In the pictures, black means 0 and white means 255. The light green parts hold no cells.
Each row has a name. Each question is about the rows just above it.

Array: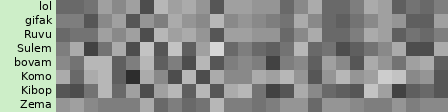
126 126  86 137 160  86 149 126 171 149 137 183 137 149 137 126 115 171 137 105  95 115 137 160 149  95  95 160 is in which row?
gifak
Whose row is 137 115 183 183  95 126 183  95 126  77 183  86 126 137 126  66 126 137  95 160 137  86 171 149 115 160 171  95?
bovam
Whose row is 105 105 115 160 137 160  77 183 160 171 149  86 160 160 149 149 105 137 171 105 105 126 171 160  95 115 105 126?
lol

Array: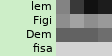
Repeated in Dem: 98
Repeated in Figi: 142
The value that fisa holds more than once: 211
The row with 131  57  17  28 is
lem
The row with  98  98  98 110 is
Dem

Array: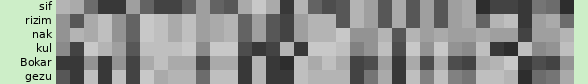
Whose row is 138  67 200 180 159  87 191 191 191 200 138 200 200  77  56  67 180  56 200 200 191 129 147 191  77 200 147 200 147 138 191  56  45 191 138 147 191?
kul
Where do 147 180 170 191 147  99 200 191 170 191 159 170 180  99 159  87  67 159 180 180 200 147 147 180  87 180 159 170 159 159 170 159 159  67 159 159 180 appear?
nak

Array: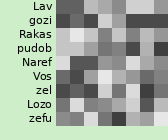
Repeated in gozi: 74
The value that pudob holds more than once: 197
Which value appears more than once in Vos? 106
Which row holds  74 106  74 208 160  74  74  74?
gozi
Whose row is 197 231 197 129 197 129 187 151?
Rakas

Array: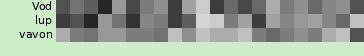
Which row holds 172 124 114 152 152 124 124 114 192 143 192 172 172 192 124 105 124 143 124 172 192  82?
vavon
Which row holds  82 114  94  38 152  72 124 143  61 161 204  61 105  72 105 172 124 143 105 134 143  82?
Vod
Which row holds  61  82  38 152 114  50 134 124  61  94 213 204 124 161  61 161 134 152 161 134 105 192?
lup

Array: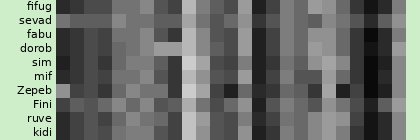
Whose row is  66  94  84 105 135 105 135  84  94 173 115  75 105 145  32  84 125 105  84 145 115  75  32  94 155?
Fini
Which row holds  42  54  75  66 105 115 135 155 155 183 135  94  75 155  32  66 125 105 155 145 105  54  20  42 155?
dorob
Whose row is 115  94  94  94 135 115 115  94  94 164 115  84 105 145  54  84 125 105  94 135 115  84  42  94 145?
sevad
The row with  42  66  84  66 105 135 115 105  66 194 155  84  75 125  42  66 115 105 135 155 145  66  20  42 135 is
ruve
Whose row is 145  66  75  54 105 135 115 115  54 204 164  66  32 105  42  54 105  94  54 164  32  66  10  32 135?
Zepeb
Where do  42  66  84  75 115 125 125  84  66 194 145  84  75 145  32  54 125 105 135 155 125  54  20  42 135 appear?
kidi
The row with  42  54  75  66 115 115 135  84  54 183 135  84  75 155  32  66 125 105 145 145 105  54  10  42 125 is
fabu

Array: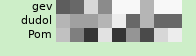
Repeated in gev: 248
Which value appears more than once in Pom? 53
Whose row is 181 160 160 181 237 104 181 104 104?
dudol
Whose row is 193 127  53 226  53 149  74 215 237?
Pom
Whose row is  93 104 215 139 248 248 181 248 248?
gev

